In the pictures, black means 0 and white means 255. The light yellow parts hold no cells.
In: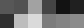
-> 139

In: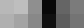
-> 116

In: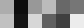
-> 236

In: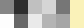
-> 165

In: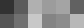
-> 184

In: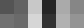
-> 148
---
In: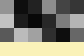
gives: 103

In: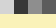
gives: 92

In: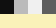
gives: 94

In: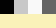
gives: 101

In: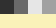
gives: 161

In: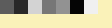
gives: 240

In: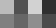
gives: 75

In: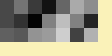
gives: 177

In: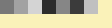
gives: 192

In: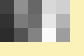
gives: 157
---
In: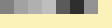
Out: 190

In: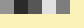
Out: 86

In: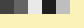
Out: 233

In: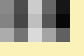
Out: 191

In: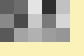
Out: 201

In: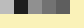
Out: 144

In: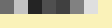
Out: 79

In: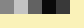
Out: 98

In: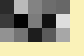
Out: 124
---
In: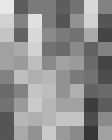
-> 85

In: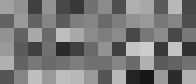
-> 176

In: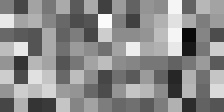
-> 148

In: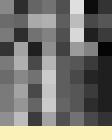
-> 122

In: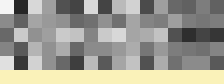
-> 132

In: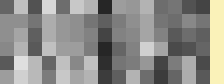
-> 89

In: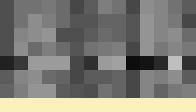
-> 92
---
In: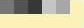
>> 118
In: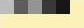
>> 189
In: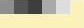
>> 142
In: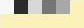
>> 247
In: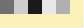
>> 112
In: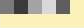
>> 122
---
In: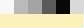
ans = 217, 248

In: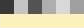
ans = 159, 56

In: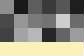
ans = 30, 65

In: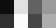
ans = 153, 48

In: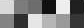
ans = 32, 131

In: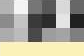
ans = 103, 172
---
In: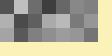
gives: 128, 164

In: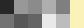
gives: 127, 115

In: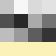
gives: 226, 189

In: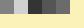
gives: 107, 129

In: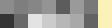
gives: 120, 53

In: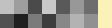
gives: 109, 81

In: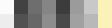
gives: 200, 237

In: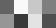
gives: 127, 150

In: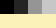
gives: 199, 0
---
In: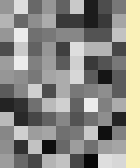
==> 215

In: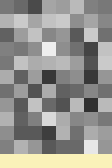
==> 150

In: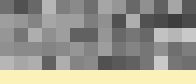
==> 111

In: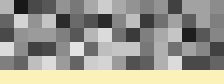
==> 100

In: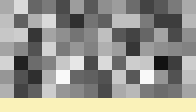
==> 164

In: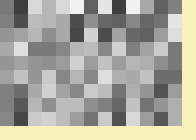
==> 175
